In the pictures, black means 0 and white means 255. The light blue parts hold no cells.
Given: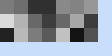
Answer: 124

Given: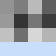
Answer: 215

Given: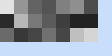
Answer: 70

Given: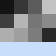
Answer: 124

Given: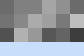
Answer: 152

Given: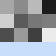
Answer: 63

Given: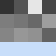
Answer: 145

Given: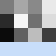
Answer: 189

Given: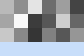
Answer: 53
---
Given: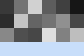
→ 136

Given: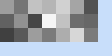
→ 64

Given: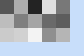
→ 203

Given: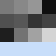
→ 30

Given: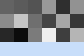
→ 39

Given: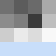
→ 205

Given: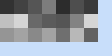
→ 149

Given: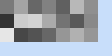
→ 230
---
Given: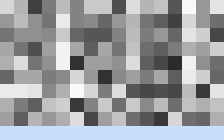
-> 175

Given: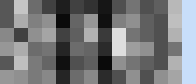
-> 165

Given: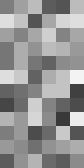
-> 139

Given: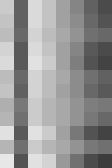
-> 60

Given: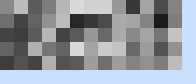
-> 188

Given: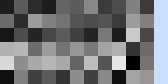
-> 150

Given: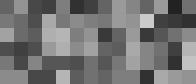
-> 147

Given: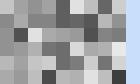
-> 61
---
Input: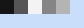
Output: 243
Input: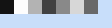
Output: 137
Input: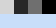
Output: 39
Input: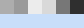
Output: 217
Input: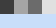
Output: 165
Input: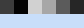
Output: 167
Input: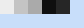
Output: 170
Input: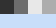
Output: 109
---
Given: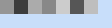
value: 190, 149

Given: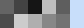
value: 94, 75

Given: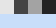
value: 35, 229

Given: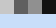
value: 18, 199

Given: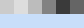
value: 101, 203

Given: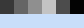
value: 3, 56

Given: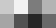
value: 180, 165

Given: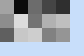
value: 47, 95

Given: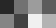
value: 92, 133

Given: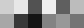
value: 188, 167
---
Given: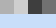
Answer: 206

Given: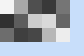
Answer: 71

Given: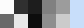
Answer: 13

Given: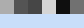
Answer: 213

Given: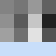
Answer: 112

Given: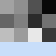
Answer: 155

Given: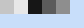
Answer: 22

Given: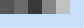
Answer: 56

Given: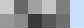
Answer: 58

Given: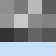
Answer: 71
